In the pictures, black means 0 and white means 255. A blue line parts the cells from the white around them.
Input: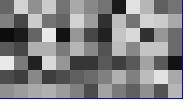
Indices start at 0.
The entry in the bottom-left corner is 144
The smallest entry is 12
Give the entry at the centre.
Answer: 136
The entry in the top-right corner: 115
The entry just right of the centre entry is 83
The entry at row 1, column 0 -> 128
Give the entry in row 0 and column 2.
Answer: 144
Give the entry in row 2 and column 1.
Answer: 25
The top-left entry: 101
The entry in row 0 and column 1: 210
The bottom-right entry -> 182
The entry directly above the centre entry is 70
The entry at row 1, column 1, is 70

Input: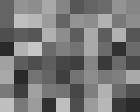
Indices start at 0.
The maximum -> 198
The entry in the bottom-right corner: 42
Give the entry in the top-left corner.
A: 100
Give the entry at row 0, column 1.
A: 147
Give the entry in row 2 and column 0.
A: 78
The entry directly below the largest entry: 78
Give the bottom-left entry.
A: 191
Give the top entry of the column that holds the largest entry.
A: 141
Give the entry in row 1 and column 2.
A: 183
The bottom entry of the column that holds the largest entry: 155
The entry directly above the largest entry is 86
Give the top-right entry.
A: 133
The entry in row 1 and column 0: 100
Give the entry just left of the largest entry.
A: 177

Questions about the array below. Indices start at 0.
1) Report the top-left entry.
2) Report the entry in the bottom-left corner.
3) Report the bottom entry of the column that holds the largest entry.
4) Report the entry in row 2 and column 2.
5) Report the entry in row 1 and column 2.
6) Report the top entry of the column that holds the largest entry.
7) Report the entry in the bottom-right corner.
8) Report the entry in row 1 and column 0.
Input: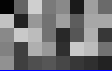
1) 3
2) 145
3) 79
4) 188
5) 152
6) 207
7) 34
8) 194

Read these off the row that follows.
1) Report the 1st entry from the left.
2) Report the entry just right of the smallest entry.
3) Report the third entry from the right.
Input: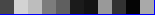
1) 71
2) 169
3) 50

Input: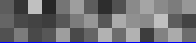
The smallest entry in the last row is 61
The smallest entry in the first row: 39
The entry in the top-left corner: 93
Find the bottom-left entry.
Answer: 81
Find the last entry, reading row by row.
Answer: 109
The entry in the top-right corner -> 151
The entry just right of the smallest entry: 117
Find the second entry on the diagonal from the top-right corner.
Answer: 93
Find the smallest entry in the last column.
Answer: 67
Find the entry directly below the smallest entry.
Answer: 61

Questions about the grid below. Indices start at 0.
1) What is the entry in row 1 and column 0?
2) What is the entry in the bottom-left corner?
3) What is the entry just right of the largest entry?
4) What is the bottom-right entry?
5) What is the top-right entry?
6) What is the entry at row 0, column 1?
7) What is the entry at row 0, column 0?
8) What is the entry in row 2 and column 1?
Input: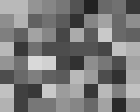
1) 142
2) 178
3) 209
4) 148
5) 56
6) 185
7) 185
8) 97

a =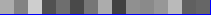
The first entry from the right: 102
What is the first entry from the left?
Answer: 172
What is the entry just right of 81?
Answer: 110
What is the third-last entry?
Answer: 186
